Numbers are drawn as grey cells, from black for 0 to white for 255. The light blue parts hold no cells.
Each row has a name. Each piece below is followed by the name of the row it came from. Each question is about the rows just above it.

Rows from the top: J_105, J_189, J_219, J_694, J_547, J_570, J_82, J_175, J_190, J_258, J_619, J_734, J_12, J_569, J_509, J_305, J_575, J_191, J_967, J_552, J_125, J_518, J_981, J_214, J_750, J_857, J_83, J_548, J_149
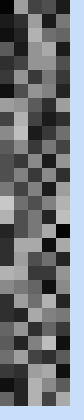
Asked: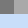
J_575
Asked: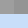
J_175
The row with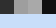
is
J_83
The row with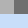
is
J_219
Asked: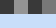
J_570

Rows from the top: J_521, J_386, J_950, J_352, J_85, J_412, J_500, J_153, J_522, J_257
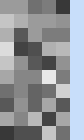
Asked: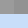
J_386
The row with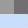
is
J_521
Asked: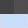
J_352
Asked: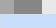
J_412
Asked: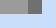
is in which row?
J_521
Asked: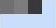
J_521

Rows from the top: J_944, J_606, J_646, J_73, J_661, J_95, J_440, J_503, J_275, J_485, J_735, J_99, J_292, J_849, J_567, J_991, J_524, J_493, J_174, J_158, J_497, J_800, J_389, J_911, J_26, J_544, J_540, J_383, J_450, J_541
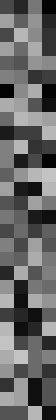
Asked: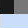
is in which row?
J_497
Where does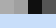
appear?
J_450
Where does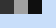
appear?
J_383
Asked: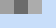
J_73

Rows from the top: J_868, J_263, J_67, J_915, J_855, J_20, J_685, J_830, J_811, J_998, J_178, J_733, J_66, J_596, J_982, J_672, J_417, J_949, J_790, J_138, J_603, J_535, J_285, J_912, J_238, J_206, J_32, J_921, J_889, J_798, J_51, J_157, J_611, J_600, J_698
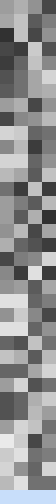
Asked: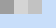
J_51
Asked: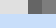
J_535
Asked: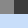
J_138
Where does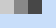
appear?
J_285
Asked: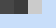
J_915
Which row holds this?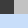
J_596
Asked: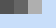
J_889

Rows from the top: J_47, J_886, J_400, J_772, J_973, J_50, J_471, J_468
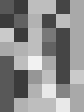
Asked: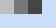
J_400
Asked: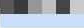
J_50
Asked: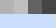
J_772
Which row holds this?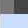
J_400

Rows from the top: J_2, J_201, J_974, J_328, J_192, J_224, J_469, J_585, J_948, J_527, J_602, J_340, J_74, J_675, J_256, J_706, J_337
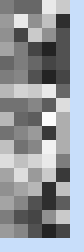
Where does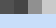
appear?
J_706
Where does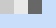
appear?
J_469
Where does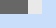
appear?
J_2
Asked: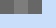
J_192

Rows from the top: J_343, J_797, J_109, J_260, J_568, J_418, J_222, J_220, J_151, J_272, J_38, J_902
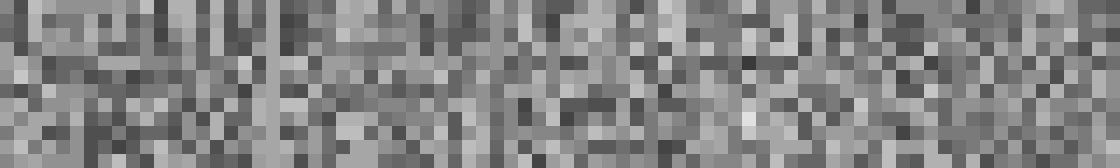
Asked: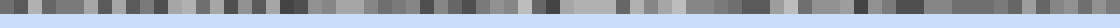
J_797
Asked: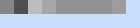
J_343
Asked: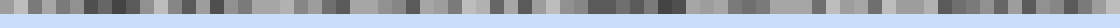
J_38
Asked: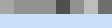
J_902
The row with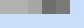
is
J_151
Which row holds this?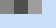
J_109

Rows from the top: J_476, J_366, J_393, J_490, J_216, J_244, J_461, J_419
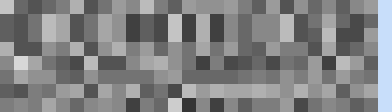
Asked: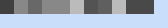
J_393
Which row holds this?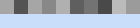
J_461

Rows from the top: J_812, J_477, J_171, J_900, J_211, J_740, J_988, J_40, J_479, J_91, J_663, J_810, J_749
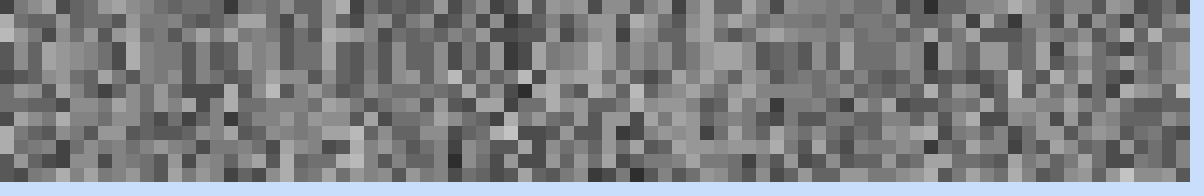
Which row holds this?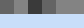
J_479
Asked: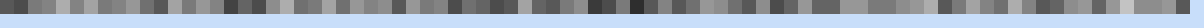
J_749
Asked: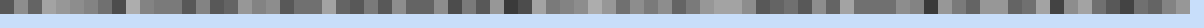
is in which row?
J_900
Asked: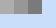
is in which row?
J_812
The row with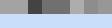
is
J_40
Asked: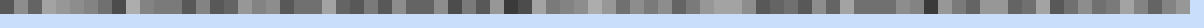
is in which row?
J_211

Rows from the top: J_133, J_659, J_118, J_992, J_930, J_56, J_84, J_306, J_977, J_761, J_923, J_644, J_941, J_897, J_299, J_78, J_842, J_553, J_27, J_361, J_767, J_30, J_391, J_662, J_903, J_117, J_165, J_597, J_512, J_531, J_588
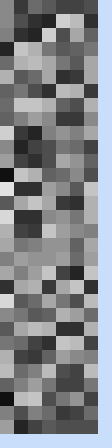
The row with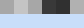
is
J_299
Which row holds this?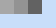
J_644
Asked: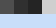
J_659
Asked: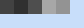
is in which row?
J_644
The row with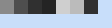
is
J_659

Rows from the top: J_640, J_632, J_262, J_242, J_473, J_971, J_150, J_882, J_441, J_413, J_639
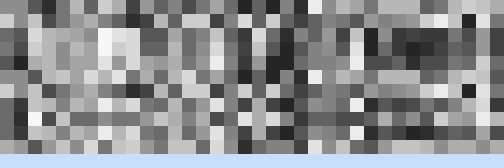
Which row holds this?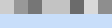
J_639
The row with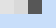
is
J_262
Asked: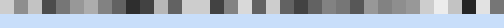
J_632
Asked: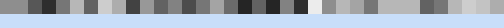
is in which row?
J_640

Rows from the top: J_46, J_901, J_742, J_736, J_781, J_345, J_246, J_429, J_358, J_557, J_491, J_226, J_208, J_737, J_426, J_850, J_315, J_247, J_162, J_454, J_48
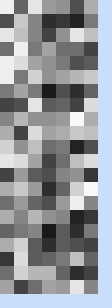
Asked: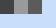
J_208
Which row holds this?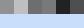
J_491
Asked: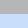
J_454
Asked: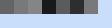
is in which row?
J_315
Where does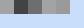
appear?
J_48
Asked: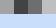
J_226

